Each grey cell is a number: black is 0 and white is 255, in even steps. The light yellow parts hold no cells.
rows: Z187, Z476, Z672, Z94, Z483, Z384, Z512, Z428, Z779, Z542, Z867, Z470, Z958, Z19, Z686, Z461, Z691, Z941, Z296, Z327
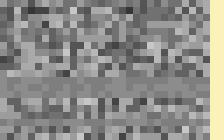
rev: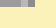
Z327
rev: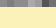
Z428

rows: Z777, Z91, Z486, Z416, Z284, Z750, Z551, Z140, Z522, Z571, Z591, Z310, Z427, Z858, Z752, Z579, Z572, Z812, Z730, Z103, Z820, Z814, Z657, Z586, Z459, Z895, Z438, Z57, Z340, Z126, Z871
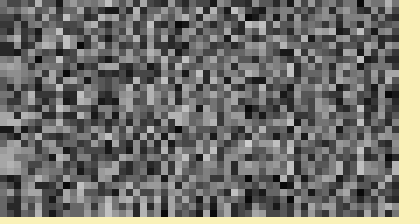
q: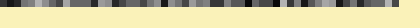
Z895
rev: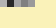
Z871
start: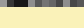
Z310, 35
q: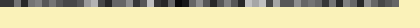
Z416
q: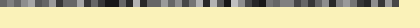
Z91
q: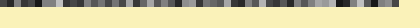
Z284

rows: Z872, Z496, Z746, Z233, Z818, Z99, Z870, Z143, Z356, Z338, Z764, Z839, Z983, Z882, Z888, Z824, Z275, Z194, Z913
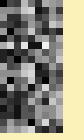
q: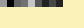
Z818
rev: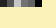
Z818
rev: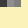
Z746
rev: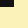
Z870
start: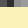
Z356, 4
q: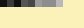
Z824
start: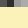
Z99, 4

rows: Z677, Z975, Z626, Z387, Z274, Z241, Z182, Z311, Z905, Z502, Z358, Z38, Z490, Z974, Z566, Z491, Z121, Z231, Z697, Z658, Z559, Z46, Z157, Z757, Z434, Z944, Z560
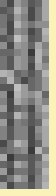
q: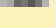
Z358
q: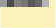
Z231
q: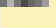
Z38
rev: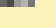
Z559
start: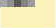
Z757, 3
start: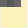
Z157, 4
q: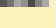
Z944

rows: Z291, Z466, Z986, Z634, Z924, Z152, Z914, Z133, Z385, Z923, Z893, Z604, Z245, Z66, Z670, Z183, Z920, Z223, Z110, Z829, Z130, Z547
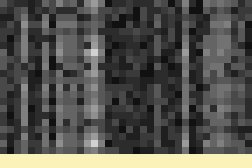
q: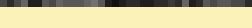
Z604
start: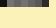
Z291, 29

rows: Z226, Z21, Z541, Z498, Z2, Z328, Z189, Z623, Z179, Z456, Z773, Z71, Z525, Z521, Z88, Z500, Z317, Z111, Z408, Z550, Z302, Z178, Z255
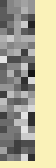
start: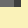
Z302, 1
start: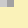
Z328, 2
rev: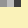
Z521
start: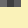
Z525, 3

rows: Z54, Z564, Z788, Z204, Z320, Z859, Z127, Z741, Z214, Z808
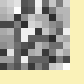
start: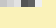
Z54, 1
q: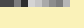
Z204
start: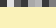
Z741, 1
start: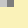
Z54, 8
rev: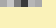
Z741
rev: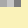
Z741
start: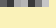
Z741, 3

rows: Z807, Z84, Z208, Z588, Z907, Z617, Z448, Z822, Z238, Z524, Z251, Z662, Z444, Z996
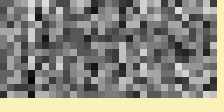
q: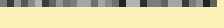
Z588
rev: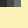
Z996

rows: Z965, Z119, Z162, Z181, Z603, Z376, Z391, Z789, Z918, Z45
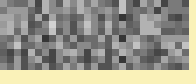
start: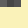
Z789, 22
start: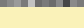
Z119, 14
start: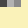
Z965, 6
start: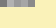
Z162, 20
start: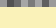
Z45, 7
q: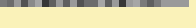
Z376

